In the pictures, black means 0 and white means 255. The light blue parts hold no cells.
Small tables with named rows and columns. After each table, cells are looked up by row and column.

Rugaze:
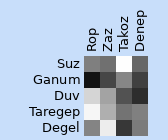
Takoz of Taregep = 115
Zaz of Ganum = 70
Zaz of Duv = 163
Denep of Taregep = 128
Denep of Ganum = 64
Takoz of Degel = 55
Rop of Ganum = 18
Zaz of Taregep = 175
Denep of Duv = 45
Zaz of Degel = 237
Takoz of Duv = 82
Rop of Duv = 213
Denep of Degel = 123

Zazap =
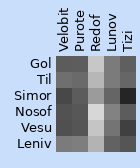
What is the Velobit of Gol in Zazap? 92
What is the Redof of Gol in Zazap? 199
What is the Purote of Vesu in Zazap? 85
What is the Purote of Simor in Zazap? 92
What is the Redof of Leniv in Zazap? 179
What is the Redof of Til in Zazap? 183
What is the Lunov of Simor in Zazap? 101
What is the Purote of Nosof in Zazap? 87
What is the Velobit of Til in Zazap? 111
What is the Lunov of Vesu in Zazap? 116
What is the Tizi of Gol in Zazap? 95
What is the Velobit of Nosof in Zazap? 82
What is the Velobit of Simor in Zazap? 72
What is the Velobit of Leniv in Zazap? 123

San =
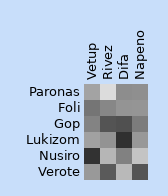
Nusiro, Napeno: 196
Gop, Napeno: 124
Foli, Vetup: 117
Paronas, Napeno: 143
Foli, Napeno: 149
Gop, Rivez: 84
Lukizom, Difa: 48
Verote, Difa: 185
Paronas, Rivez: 220
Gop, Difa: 80
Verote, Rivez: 90
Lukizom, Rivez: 147
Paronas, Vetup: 163
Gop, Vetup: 131
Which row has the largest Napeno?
Nusiro

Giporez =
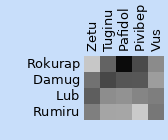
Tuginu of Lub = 141
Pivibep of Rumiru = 202
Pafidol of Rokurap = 11
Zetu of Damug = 114
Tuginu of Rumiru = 165
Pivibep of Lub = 133
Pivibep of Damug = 87
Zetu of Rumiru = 127
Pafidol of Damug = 86
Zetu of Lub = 94
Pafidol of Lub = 146
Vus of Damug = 157
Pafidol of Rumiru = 166
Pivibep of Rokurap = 74
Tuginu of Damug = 71
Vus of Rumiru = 119
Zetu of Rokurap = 199
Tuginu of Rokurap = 99
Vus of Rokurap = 139
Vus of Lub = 126
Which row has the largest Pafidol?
Rumiru

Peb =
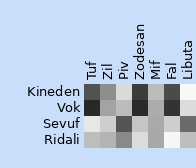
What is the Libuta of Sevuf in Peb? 107
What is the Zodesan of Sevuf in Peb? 197
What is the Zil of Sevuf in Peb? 206
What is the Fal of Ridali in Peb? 246
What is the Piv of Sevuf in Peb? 84
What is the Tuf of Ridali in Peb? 189
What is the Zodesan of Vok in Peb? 42
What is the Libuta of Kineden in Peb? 248
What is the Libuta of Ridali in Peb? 190
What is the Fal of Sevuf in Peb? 206
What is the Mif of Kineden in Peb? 187
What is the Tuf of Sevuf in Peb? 231
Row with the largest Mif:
Kineden

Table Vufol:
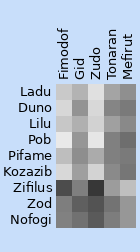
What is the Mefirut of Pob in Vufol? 110
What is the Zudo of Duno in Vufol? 216
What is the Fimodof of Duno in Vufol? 215
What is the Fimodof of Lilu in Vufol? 199
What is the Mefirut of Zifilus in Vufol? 191
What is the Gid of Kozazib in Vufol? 159
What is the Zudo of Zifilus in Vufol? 55
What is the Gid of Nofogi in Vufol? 113
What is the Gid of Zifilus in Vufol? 127
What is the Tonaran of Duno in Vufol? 133
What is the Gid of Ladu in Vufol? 179
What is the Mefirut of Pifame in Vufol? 122
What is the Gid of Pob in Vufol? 150
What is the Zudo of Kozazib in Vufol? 211
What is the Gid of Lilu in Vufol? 176
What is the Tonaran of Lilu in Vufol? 160
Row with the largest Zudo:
Pob

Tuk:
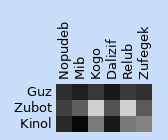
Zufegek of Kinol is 130
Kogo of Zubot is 208
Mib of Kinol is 8
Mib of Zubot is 94
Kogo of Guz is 55
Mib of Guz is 30
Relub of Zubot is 208
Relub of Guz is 59
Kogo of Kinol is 122
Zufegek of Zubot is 90

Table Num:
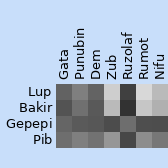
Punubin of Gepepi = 90
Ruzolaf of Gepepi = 110
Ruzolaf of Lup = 64
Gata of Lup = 98
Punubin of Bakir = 112
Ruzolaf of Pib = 71
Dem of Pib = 114

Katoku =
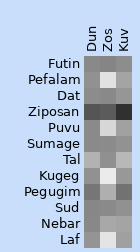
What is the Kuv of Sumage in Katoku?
146
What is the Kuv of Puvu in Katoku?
161
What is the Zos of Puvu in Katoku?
215
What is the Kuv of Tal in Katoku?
184
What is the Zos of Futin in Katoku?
133
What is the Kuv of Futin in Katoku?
141
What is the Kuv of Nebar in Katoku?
164
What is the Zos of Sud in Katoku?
138
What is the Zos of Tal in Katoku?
144

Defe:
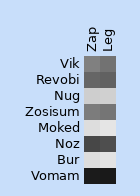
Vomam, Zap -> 27
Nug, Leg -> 208
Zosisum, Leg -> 117
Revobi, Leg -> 97
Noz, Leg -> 78
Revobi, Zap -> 102
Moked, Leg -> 229
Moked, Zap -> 221
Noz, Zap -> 71
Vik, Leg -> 114
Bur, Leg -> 227
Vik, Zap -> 128
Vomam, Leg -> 25
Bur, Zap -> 221

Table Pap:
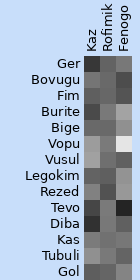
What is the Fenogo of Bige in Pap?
144
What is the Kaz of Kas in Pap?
123
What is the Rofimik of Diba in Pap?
120
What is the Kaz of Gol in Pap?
94
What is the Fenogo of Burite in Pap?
163
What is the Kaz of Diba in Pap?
49
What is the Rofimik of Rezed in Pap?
82
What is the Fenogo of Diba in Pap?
96
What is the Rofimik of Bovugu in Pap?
105
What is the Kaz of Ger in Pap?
55
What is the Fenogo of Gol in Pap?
132
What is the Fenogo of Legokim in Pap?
147
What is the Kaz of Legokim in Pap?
99
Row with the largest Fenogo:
Vopu

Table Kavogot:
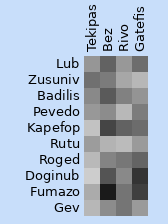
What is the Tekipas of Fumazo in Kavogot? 171
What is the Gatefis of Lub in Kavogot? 109
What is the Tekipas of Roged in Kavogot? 185
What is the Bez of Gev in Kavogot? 140
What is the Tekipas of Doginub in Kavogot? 205
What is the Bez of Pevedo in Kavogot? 140
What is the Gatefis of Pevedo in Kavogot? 124
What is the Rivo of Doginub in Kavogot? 137
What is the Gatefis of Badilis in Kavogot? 148
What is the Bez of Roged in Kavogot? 132
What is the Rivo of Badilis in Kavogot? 129
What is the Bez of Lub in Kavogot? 98
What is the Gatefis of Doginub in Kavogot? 52
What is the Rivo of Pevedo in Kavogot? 184

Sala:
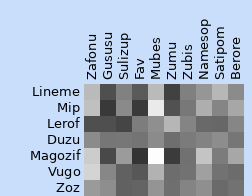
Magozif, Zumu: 59
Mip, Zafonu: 192
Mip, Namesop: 174
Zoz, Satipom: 106
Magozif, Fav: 52
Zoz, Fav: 100
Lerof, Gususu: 79
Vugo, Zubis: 114
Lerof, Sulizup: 69
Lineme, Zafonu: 186
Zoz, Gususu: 142
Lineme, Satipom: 183
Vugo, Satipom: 114
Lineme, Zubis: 128
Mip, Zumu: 81
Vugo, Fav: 87
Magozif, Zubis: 113
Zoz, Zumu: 111
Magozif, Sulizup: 155

